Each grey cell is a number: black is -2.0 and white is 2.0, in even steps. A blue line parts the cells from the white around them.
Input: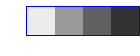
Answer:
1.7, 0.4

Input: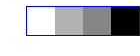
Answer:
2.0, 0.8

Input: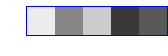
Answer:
1.7, 1.2

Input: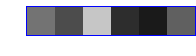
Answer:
1.1, -0.2

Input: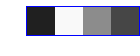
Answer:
1.9, 0.2

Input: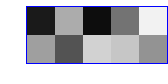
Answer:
1.8, 1.3
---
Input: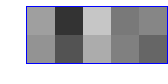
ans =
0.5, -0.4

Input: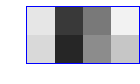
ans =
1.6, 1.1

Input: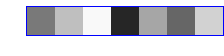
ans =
-0.1, 1.3

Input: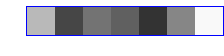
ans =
0.9, 1.9

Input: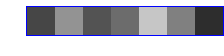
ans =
-0.9, -1.3

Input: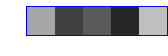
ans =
0.6, 1.0

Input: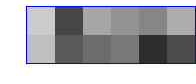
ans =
1.2, -0.8

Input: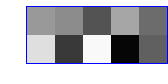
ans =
0.4, -0.5
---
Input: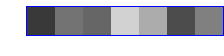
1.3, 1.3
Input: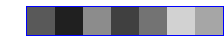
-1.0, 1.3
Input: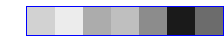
1.0, 1.7
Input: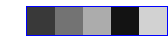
0.7, 1.3
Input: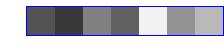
-0.5, 1.8
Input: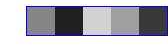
1.3, 1.3
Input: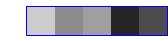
0.5, 1.2
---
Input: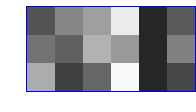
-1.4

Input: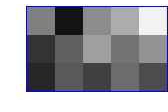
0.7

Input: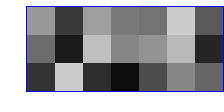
1.2

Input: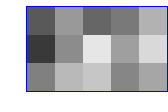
-0.1

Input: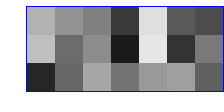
-0.6

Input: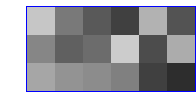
0.8
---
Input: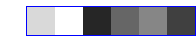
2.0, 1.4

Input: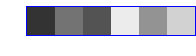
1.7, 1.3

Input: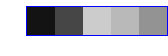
1.2, 0.9

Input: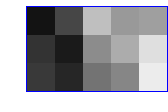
1.7, 1.5

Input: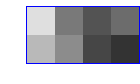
1.5, 0.9

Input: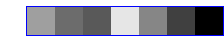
1.6, 0.5

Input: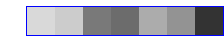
1.4, 1.2
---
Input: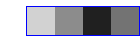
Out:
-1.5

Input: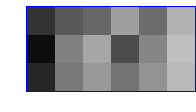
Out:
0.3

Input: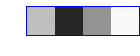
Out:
0.3

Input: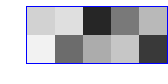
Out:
1.1

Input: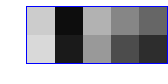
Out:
-0.8

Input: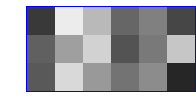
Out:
0.2

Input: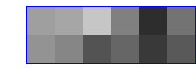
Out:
-1.1

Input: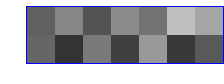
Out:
-1.1

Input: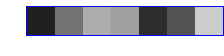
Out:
-0.7

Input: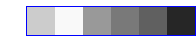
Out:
-0.5
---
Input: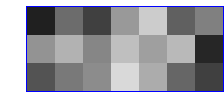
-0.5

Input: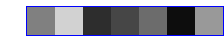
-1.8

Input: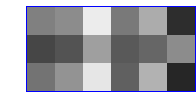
0.7

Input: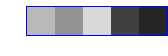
-1.0

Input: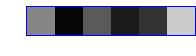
-1.2

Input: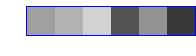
0.3
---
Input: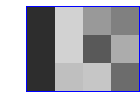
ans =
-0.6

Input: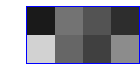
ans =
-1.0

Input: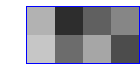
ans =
0.6

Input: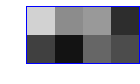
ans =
-0.4

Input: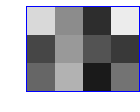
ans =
-0.7

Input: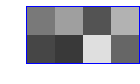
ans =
1.5
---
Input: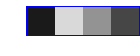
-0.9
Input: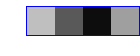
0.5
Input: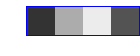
-0.7
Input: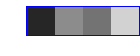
1.3
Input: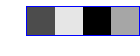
0.6
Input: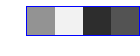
-0.7
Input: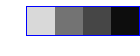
-1.8
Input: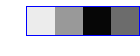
-0.3
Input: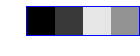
0.3
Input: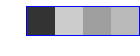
0.9
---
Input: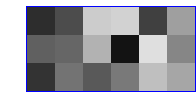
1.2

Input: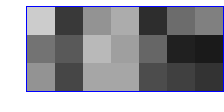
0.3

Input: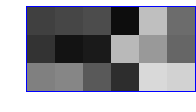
-0.8

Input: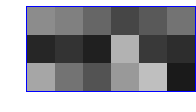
-0.4

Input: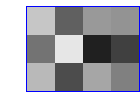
0.4

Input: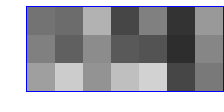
0.8

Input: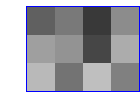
-1.1

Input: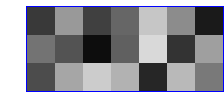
-1.0
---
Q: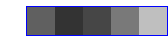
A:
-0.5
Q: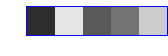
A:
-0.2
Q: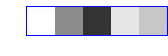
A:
1.1
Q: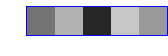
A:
0.4
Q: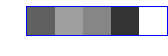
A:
0.1
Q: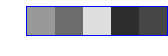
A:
-0.3
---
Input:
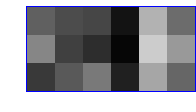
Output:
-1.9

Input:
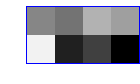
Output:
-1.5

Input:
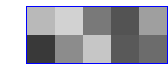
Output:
1.1

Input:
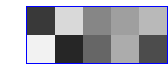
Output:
-0.4

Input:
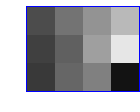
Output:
-0.5

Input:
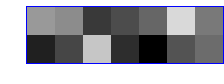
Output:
-2.0

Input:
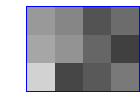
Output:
0.3
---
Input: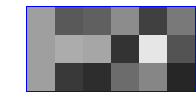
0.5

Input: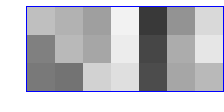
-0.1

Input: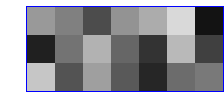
1.1

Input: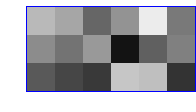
-0.6

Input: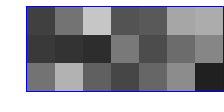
-0.2

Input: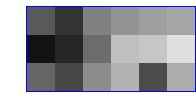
-0.4

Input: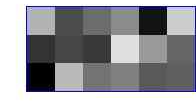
-2.0
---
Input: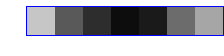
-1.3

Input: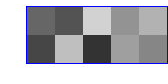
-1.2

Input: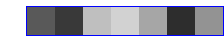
1.0

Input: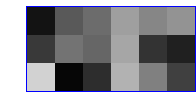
-1.3

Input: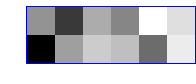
1.2

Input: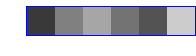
0.6

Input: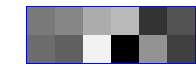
1.8

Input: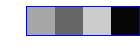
1.2

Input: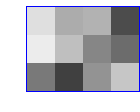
0.3
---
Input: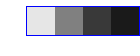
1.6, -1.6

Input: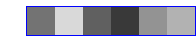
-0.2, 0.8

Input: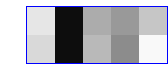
1.6, 1.9

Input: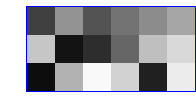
-1.0, 1.7

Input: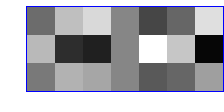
-0.3, 0.5

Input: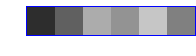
-1.3, 0.0
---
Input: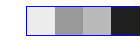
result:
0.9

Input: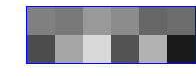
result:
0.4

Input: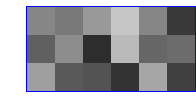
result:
0.4

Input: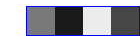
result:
1.7

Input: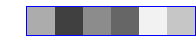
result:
0.2

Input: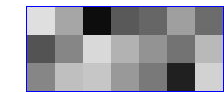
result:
-1.8

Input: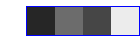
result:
-0.9

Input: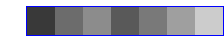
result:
0.2

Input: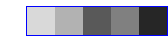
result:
-0.6
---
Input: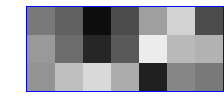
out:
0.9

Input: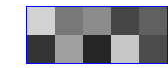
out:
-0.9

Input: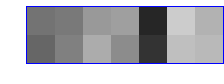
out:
1.2

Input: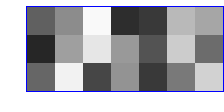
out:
1.2

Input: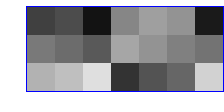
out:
0.0

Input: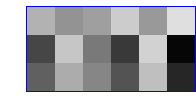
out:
1.3

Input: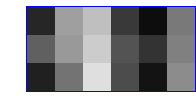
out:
-1.2
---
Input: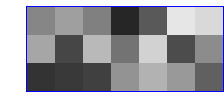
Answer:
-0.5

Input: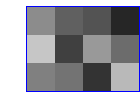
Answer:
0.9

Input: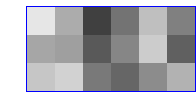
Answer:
0.8

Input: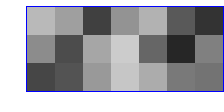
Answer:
-0.2

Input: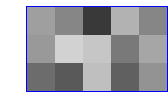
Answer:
0.3

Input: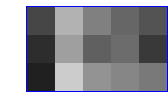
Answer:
-0.1

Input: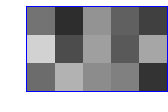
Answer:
-1.2
